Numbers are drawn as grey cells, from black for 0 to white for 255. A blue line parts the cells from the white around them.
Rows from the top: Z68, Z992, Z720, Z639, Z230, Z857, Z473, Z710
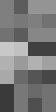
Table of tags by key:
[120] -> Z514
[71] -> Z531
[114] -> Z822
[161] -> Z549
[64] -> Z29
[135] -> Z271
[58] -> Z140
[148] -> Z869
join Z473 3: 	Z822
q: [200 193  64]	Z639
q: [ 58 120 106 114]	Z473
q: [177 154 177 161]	Z230
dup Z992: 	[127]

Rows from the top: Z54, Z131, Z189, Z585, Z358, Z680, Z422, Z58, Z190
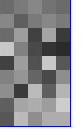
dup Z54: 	[107]
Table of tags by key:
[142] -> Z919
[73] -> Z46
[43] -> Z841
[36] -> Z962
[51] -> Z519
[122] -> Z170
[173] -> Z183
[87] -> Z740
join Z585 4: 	Z841
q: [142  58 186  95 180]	Z422
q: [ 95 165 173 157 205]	Z58
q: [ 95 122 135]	Z131

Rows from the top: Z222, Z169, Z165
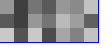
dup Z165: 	[201]
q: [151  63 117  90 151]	Z222
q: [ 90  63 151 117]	Z169
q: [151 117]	Z169

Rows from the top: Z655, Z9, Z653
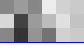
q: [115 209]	Z653
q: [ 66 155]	Z9
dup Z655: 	[135]

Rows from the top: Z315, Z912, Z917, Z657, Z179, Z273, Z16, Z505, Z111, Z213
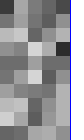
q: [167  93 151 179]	Z111
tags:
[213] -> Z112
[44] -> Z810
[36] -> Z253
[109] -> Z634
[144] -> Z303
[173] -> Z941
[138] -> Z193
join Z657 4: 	Z810
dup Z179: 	[109]

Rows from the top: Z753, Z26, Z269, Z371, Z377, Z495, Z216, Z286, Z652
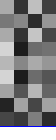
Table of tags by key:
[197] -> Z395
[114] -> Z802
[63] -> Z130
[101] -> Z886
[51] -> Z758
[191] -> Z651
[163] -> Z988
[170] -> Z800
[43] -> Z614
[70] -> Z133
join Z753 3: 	Z130
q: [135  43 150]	Z26
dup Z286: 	[163]
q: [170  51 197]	Z269
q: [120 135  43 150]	Z26

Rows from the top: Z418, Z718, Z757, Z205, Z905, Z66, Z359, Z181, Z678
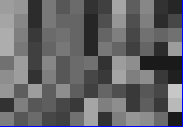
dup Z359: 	[94]
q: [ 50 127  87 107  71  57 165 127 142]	Z66
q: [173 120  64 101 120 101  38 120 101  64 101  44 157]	Z205
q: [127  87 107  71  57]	Z66

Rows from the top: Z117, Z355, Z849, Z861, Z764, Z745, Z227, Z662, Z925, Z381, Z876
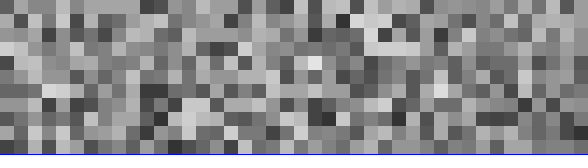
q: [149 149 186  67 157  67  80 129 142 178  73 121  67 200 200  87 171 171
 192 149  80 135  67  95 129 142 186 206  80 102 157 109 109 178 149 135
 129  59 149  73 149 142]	Z662
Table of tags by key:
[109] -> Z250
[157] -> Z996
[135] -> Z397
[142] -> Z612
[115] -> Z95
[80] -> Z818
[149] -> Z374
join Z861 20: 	Z612
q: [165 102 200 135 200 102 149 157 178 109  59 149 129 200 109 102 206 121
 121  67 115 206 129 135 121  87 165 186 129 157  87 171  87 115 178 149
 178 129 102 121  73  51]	Z381
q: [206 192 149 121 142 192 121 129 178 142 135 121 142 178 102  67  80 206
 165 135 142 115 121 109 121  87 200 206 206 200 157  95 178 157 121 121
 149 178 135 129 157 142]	Z861
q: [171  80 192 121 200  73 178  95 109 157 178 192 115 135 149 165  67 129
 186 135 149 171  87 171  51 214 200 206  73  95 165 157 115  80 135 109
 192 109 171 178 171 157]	Z355

